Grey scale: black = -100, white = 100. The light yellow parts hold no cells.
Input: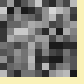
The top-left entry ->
-33
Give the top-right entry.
45
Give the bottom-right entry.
-80
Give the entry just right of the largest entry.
45
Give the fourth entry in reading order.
-33
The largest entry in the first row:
58
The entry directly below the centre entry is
-21
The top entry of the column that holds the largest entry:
-67
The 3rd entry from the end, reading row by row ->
34
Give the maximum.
68
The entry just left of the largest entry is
14
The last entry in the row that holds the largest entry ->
-45
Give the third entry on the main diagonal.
14
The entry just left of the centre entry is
-10
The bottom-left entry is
45
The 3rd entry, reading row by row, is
-67
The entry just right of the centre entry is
24
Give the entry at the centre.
24
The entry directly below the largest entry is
45
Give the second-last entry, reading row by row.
45
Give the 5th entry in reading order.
1
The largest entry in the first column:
58

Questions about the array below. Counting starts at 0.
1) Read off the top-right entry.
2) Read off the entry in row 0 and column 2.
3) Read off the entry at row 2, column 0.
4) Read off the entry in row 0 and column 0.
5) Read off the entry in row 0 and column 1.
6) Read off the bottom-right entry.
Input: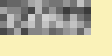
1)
4
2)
-20
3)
-32
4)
-32
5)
-20
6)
41

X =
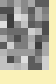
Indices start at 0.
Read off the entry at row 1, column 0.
-39
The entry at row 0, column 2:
32
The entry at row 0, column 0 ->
21
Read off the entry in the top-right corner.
-28
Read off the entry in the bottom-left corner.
52
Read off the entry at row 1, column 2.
52
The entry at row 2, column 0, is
8
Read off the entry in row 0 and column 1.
-2
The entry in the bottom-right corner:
62

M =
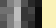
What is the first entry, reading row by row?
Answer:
-36
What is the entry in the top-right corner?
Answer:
-81
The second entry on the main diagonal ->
-11
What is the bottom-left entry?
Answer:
-36
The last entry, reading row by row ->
-92

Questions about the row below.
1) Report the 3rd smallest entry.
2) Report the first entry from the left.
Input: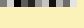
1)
-72
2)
-3

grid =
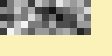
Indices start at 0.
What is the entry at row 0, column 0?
-72
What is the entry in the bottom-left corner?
-51
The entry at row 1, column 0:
10
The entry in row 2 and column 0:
-62
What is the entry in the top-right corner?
-15
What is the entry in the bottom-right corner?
-39
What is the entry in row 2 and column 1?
-51
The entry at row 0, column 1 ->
-3
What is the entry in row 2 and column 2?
10
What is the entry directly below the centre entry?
-27
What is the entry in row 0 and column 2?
44

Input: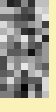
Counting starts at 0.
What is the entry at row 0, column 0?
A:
19
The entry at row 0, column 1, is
-73
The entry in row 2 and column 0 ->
-16
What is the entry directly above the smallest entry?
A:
-41
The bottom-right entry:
50
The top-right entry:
50
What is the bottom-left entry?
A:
-3
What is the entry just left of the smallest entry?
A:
-28
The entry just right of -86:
-16
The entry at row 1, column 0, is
50
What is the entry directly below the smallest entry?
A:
-73

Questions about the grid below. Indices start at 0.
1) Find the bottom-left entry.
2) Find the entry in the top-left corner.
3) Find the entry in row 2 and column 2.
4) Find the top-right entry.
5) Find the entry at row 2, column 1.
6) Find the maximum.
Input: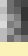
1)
47
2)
60
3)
-2
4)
-46
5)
22
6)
71

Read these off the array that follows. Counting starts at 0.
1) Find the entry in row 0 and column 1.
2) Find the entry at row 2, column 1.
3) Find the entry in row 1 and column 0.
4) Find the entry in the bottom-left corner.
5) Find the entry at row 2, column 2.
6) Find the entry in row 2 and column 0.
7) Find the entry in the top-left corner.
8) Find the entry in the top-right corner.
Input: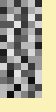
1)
33
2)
69
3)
-67
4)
45
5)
-22
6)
1
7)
1
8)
-67

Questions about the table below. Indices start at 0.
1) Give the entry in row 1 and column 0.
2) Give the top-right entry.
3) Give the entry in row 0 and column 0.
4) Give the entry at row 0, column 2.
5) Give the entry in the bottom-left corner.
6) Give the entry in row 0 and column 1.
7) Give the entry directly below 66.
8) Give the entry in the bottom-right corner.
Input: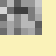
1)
66
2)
56
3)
-3
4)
-28
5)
-15
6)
44
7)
-28
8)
-15

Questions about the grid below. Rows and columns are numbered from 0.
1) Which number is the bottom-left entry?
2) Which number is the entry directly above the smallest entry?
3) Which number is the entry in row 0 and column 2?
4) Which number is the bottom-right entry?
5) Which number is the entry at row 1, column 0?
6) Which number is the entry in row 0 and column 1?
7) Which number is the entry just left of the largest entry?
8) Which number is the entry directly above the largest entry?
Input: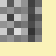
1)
3
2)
-40
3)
48
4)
3
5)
3
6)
-30
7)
-30
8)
-19
